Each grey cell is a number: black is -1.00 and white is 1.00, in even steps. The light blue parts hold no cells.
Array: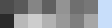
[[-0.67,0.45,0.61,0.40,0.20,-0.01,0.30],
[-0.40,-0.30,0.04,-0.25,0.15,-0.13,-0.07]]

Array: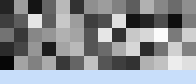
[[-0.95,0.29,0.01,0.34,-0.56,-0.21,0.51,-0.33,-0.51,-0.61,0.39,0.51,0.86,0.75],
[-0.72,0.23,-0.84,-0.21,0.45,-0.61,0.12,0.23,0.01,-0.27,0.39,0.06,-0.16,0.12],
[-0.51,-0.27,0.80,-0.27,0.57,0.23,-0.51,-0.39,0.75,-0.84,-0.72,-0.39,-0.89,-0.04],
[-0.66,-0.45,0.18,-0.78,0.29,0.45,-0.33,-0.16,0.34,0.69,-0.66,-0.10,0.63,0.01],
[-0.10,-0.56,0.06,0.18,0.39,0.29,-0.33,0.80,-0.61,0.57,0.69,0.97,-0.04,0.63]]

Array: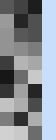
[[0.64,0.58,-0.15],
[-0.53,0.41,0.31],
[0.52,0.36,-0.42],
[-0.59,0.26,-0.71],
[0.15,0.09,-0.03],
[-0.82,-0.15,0.58],
[0.15,-0.31,-0.37],
[-0.31,-0.48,-0.77],
[-0.03,-0.65,0.36],
[0.21,-0.71,-0.37]]

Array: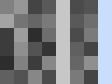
[[-0.53,0.23,-0.65,-0.14,0.56,-0.41,-0.04],
[0.01,0.18,-0.47,-0.30,0.56,-0.41,-0.35],
[-0.53,0.12,-0.35,-0.59,0.56,-0.25,-0.47],
[-0.65,0.01,-0.53,0.06,0.56,-0.20,0.12],
[0.28,-0.09,-0.20,-0.04,0.56,-0.30,-0.14],
[-0.25,-0.35,0.06,-0.41,0.56,-0.04,-0.47]]

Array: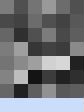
[[0.03,0.48,-0.84,-0.53,-0.74,-0.63],
[-0.03,0.25,-0.58,-0.48,-0.53,0.08],
[-0.09,0.08,0.25,0.64,0.69,-0.74],
[-0.03,-0.37,-0.09,0.20,-0.15,-0.37],
[-0.43,-0.48,-0.15,-0.37,-0.48,-0.31],
[-0.20,-0.63,-0.37,-0.03,-0.43,-0.26],
[-0.20,-0.74,-0.26,0.14,-0.31,-0.26]]

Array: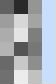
[[-0.12,0.85,0.51],
[0.35,0.79,-0.01],
[0.23,0.69,0.29],
[-0.18,0.57,0.11],
[0.41,-0.34,-0.07],
[-0.24,-0.67,0.17]]

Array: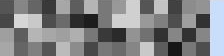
[[-0.44,0.68,0.58,-0.39,-0.16,-0.67,-0.77,-0.06,0.63,0.63,0.20,0.00,-0.39,0.25,-0.61],
[-0.33,0.05,-0.21,-0.55,0.31,-0.27,0.42,-0.06,0.20,0.63,-0.33,0.53,-0.49,0.10,0.15],
[0.31,-0.21,0.00,-0.33,0.47,0.10,-0.44,-0.06,-0.16,0.05,0.58,-0.27,-0.82,-0.06,-0.39],
[0.25,-0.27,0.42,0.31,0.25,0.37,-0.06,-0.55,-0.67,0.15,-0.11,-0.61,0.05,-0.61,0.05]]
